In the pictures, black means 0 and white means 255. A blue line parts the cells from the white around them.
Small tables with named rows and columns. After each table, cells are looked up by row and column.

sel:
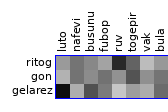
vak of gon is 144
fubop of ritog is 163
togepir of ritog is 99
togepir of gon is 83
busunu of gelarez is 81
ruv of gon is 146
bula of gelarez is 107
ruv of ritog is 41
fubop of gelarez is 123

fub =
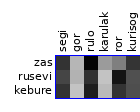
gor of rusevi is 178
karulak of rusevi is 195
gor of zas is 182
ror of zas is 127
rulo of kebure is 29
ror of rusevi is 20
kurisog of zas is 52
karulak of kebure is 186
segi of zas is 51
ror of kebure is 51
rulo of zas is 4
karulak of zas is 155
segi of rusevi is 69
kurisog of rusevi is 80
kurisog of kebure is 78

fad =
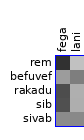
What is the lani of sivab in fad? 137
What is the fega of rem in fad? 49
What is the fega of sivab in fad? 139
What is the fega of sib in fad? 80
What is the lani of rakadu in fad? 175
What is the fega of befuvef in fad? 156
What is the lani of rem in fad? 193
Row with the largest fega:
befuvef

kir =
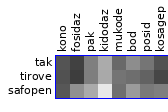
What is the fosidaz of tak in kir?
65
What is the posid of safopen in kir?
121
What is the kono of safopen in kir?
87
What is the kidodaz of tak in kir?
171
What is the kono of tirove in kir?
81
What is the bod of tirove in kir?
110
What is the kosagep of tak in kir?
82
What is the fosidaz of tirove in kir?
61
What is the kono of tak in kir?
84
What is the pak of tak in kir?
127
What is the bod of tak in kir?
141
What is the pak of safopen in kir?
170
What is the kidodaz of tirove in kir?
169
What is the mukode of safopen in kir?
111
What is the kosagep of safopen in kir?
127
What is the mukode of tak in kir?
105
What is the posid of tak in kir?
117
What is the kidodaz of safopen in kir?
232
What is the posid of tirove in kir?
98

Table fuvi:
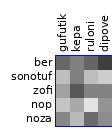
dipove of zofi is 130
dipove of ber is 62
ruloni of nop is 227
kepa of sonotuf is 127
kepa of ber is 128
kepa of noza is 186
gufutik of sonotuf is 190
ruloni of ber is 101
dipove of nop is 148
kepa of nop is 169
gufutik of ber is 103
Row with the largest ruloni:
nop

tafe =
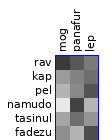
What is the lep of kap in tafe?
110
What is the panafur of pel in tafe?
136
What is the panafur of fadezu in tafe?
180
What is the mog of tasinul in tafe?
165
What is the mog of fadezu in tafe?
142
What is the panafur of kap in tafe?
131
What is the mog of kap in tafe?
155
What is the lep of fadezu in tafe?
78
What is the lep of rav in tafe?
122
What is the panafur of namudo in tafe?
67

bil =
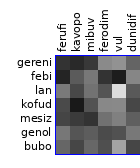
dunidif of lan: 89
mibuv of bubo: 103
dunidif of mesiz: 95
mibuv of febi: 120
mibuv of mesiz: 51
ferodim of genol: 75
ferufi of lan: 122
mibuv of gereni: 56
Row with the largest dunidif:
febi

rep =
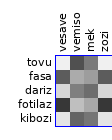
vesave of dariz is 215
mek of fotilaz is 168
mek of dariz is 109
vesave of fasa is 92
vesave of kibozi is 228
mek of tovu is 122
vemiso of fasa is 171
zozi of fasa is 92
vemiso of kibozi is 100
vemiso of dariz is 127
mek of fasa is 157
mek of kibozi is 117
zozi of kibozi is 228
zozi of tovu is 240
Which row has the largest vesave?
tovu

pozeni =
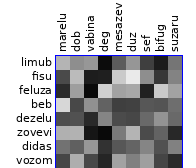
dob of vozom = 174
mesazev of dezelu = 75
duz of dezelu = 71
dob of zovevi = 178
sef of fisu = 142
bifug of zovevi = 99

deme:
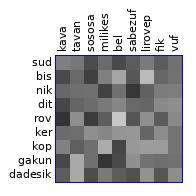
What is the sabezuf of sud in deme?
93
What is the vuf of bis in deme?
114
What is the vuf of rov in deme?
137
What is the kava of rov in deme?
51
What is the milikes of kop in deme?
172
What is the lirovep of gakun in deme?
114
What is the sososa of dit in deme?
108
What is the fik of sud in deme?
92
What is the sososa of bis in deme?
64
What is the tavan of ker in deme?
110
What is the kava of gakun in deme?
72
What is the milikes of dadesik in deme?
121
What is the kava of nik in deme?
103
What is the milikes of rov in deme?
93
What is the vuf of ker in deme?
116
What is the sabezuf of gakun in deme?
143
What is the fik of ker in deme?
140

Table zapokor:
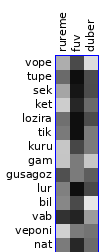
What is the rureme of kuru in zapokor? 198
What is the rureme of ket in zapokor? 205
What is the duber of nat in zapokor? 107
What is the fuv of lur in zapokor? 15
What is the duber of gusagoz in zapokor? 93
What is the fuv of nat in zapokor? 39
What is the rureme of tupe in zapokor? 106
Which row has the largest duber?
bil

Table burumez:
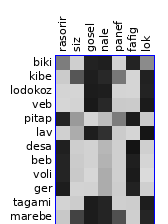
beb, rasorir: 36
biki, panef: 210
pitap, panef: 124
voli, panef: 207
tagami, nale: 36
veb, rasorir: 214
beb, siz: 203
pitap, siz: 154
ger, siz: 211
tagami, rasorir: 211
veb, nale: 40
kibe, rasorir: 203
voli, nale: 172
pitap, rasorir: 35
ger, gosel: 210
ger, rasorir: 29
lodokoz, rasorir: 212

